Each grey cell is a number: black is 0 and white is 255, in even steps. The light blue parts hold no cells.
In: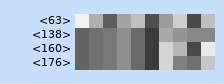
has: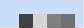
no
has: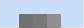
yes
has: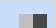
no
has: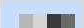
no
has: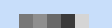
yes

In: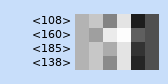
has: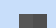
no
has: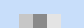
yes
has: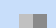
no
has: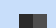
no
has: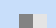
yes
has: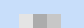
no
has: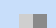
no

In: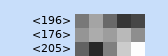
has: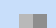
yes
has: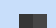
yes

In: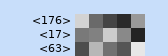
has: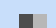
yes
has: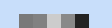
yes
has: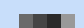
yes
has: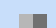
yes
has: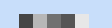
no
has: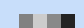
yes

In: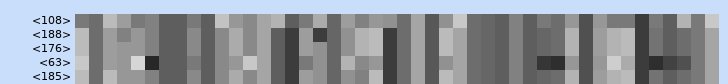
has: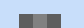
yes
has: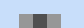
yes
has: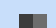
yes
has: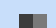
yes
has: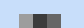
yes
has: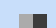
yes
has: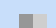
yes

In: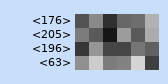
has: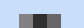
no
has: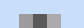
yes
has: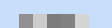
yes
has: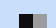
no

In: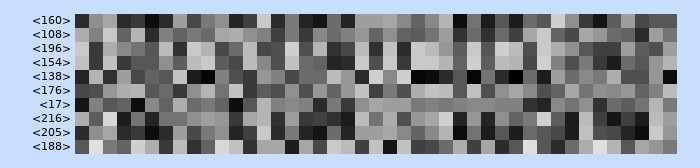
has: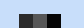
yes
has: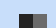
no

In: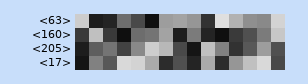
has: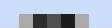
no
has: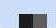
yes
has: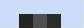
no
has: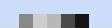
yes
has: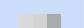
yes
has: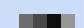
no

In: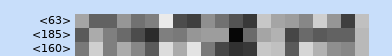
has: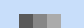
no
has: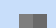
yes
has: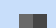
no

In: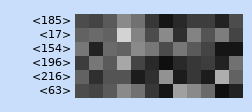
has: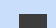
yes
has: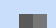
no
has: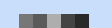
no
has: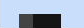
yes
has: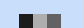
yes

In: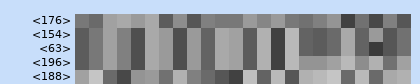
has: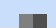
yes
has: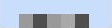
no
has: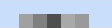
yes
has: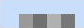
no
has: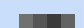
no
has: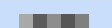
yes

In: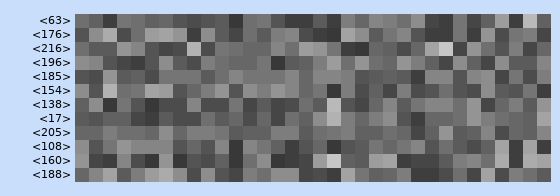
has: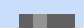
no
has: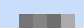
no
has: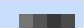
yes
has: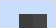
yes
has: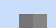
yes
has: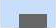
yes

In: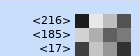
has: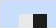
no
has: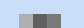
yes
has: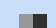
yes

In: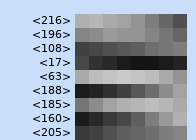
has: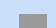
no
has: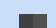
yes
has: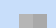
yes
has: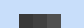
yes
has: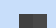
yes
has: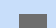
no
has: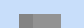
no

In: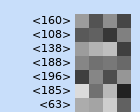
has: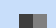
no
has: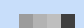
yes
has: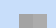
no

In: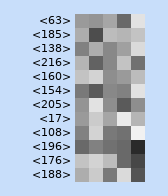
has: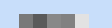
yes
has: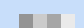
no
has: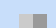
no
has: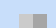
yes

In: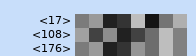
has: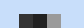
no
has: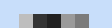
no
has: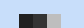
yes
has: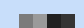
yes
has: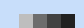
no
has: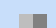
yes
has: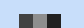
yes

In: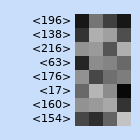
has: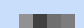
no
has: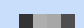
no
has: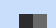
no
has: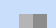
yes
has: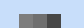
no
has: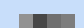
yes
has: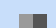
yes

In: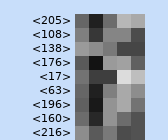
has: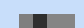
no
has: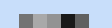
no
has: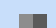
yes
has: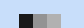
no
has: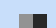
no
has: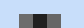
no
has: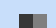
no

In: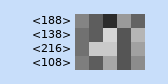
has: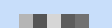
no
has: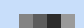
yes
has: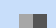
yes

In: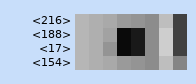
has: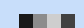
yes
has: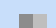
yes
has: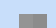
yes
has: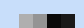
yes

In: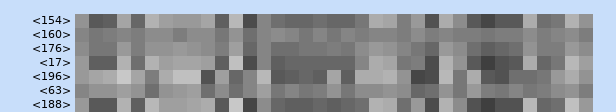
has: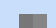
yes
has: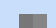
yes

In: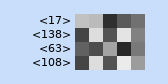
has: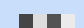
yes
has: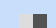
yes
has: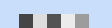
yes

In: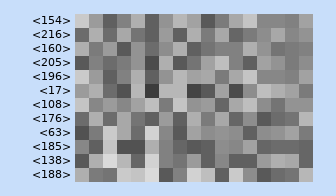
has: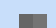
no
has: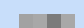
yes

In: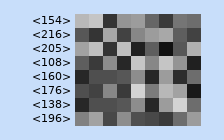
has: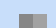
no
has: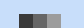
no

